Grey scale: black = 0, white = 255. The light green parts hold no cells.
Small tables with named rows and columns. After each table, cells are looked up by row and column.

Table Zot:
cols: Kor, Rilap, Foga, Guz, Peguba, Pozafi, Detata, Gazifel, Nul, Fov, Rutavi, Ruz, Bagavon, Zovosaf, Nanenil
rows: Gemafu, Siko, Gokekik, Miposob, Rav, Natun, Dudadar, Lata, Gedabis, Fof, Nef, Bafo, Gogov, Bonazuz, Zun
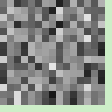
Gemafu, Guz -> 85
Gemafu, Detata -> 158
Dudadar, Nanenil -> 43
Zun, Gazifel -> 53
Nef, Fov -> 164
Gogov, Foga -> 110
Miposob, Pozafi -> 81
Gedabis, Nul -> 85
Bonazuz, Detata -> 79
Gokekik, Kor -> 198
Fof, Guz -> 89
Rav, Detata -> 99
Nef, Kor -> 63
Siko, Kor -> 101
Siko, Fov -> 129
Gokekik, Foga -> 165
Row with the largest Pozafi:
Gogov

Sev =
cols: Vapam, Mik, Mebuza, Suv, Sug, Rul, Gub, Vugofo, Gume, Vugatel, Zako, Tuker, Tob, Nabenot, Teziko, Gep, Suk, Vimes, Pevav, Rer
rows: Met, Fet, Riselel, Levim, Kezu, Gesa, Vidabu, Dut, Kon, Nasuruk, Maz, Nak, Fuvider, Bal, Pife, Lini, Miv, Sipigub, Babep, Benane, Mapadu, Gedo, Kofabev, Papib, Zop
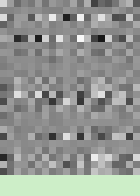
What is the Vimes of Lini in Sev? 122
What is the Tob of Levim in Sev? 132
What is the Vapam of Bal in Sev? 118
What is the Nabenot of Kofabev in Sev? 236
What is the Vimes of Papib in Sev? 104
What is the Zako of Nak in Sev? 147
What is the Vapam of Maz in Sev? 142
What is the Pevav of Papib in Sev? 172
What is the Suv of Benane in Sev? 136
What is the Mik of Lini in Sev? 148
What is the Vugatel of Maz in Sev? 148
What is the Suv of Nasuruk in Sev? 140
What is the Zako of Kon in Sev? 144
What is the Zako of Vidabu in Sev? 142
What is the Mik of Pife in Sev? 154
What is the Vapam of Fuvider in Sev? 87
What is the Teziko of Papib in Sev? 191

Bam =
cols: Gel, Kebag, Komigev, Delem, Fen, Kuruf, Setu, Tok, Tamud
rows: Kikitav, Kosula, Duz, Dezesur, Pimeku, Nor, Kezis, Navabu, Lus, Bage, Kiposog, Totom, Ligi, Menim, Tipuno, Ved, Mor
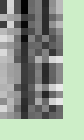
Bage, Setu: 45
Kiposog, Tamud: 139
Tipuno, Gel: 141
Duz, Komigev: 150
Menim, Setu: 38
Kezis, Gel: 164
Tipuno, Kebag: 183
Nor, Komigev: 114
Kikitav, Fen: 105

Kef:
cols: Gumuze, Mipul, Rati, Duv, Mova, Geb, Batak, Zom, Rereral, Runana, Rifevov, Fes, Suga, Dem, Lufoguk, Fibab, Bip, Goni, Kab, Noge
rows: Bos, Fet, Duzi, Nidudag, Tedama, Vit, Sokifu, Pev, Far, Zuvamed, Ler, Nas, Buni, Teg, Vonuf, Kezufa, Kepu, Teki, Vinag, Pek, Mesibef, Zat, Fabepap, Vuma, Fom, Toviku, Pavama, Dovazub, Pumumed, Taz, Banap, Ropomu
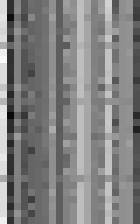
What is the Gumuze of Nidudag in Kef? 220
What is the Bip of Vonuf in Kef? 144
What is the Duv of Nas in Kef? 84
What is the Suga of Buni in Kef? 155
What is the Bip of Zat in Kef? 134
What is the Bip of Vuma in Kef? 113
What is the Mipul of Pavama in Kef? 48
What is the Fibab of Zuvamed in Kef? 195
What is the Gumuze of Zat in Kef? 220
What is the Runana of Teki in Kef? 151
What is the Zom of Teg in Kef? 152
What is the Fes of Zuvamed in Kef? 190
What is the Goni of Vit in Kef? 143
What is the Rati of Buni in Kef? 149

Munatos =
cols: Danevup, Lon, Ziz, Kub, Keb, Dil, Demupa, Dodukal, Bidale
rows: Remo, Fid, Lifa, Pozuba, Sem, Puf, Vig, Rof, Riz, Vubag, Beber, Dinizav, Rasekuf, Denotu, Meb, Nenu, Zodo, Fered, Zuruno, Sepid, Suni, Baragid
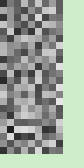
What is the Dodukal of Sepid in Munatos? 120
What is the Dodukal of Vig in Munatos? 118
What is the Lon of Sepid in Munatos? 219
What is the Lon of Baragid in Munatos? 139
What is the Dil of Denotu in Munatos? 76
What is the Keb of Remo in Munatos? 105
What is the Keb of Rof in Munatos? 149
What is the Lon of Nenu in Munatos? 95
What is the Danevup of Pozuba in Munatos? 197
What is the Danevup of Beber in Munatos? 74
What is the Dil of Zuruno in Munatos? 170
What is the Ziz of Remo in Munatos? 93
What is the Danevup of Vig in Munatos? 180
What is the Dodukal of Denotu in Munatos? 182
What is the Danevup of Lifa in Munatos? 55
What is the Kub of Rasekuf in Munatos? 169
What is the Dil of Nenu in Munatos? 173
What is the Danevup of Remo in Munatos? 50

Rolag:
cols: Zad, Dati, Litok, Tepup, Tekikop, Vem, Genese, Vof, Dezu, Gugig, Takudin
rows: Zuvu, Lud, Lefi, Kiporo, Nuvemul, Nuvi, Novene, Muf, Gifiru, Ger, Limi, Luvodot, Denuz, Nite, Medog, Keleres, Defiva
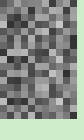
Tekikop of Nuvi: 176
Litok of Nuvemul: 94
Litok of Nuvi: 152
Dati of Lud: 138
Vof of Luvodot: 115
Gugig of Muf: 71
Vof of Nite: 77
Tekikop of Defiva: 181
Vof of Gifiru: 125
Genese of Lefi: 163
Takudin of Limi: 135
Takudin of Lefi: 162
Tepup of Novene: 97
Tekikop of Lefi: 91
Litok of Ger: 78
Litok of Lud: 109
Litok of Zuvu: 160
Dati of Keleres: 146
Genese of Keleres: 121
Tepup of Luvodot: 99

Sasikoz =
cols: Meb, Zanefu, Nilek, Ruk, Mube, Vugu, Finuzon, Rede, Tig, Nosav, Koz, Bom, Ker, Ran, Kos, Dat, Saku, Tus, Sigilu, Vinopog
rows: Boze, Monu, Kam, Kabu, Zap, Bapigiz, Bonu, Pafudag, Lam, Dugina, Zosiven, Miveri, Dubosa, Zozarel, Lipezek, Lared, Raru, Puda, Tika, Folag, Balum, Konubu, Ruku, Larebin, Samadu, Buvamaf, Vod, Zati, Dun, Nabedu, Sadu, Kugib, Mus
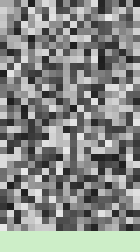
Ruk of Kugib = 200
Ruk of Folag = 37
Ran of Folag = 115
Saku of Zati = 96
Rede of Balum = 214
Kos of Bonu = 76
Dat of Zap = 88
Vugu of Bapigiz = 120
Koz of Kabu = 217
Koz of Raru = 160
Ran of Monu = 115
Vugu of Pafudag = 200
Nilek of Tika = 198
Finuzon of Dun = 114
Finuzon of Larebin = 40
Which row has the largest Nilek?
Dugina

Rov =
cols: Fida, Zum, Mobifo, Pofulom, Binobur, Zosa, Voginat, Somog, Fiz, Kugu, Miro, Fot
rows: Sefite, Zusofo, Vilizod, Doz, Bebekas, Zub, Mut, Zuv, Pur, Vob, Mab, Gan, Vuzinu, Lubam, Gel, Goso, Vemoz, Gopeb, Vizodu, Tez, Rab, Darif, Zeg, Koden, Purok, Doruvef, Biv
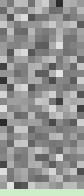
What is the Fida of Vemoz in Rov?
156
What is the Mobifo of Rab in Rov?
196
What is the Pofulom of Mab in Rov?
126
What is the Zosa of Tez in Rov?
112
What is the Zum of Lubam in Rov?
126
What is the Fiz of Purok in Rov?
133
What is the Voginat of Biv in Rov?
179
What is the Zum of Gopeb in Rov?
160
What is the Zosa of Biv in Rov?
175

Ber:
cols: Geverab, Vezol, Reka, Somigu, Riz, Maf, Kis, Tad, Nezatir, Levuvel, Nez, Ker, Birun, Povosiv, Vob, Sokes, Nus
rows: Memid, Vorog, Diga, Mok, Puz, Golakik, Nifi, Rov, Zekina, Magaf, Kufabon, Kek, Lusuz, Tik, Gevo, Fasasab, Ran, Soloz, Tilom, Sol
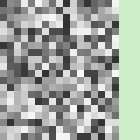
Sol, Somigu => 83
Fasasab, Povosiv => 231
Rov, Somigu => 159
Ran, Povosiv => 217
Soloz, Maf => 56
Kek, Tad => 157
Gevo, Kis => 74
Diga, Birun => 127
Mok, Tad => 209
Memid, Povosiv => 100
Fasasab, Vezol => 196
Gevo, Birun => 241
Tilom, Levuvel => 143
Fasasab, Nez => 248
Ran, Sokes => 176

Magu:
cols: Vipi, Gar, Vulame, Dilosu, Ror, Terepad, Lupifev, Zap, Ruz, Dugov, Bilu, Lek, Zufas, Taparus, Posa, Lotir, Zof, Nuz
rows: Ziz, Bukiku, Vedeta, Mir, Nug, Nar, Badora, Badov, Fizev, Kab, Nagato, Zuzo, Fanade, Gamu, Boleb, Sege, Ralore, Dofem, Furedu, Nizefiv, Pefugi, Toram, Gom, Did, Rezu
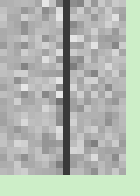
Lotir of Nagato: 176
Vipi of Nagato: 191
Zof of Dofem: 172
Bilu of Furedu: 188
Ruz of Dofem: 141
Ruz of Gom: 165
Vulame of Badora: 163
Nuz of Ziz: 193
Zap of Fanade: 192
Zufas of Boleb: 155
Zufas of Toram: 162
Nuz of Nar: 169
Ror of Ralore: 183
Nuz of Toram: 168
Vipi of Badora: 154
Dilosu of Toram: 197
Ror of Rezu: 180
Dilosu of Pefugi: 208
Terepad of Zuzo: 195
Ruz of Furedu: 221

